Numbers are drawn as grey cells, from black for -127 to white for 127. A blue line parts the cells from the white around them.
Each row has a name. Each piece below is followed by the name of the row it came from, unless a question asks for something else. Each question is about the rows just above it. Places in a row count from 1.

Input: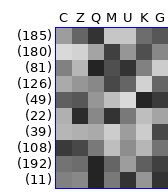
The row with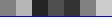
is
(81)
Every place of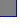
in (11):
1

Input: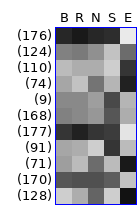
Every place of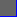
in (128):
3
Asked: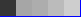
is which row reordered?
(91)

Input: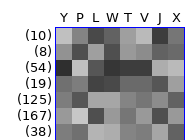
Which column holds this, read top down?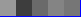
T
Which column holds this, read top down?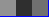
Y
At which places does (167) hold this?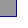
1 4 6 8
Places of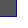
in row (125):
2
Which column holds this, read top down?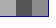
J
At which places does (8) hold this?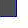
2 4

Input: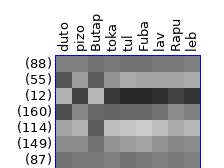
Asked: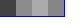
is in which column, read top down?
Rapu
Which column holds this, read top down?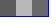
Butap
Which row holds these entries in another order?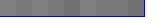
(87)
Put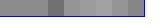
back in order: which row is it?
(149)
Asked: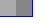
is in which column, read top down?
Rapu

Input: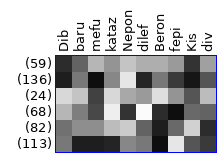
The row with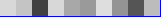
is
(24)
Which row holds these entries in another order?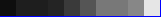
(113)
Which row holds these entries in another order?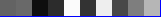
(68)
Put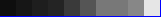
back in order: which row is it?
(136)
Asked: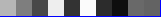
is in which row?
(68)

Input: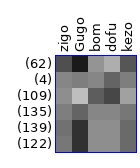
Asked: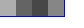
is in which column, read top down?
dofu
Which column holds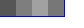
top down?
kezo
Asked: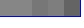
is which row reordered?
(135)
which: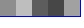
(109)
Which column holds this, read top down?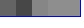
dofu
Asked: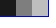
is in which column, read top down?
Gugo
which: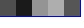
(62)

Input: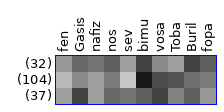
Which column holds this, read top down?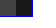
bimu
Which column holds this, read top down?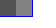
Toba
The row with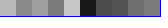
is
(104)
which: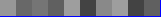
(32)
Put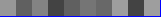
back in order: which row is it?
(37)

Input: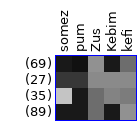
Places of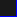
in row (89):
1 2 4
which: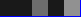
(89)
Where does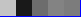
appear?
(35)
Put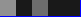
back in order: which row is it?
(89)
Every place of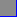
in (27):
3 4 5

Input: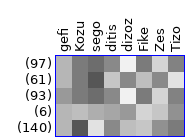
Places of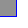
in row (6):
8
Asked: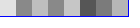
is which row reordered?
(61)
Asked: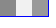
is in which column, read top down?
dizoz
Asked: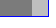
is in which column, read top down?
Kozu

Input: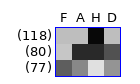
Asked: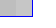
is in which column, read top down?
F
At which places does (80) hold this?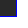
2 3
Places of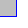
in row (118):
1 2 4

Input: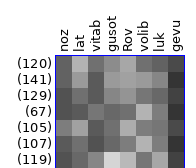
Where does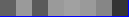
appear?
(141)
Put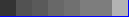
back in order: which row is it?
(107)

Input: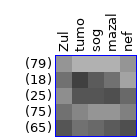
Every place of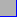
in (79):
2 3 4
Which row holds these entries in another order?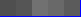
(65)
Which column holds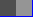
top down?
mazal
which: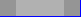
(79)
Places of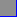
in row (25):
1
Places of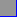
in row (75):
3 4
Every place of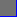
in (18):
1 4

